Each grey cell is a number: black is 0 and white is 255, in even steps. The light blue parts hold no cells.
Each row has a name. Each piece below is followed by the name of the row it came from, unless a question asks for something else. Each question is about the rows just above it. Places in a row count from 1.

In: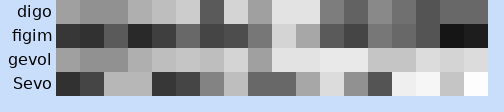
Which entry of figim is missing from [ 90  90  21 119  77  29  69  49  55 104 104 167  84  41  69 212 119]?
[63]
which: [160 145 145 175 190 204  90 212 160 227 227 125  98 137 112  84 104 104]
digo
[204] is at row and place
digo, 6
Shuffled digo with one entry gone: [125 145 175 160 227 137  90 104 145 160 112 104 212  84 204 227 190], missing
[98]
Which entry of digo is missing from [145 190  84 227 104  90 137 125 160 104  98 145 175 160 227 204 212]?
[112]

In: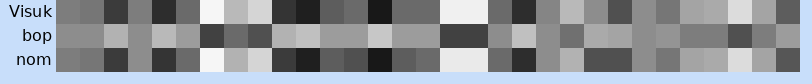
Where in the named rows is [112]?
bop, 22
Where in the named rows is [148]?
bop, 26
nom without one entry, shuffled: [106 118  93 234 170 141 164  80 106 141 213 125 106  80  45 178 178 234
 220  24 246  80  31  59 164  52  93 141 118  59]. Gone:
[86]
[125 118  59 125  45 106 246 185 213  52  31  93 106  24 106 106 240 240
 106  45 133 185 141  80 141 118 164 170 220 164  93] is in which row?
Visuk
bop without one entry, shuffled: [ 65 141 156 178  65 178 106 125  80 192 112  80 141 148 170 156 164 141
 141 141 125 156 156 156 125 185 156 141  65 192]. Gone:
[199]
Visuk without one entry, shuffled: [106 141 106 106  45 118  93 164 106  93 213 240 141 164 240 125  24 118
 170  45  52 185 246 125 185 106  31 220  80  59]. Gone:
[133]

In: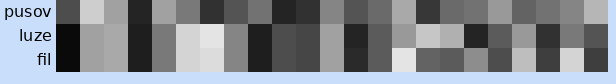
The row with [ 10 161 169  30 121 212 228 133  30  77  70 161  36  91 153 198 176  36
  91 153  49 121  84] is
luze
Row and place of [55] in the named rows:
pusov, 16
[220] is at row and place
fil, 7
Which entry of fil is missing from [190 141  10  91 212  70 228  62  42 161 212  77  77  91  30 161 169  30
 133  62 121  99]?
[220]
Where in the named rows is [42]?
fil, 13

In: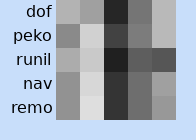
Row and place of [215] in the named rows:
nav, 2
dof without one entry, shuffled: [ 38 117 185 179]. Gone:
[160]
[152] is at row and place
remo, 5

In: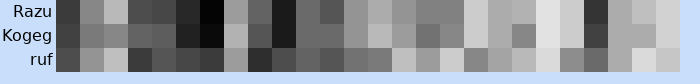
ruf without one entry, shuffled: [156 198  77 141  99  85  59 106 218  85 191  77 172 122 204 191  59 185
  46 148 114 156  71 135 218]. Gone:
[164]
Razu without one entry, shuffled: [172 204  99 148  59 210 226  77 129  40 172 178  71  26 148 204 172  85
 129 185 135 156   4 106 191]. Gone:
[52]
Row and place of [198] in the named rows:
ruf, 26
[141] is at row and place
ruf, 22

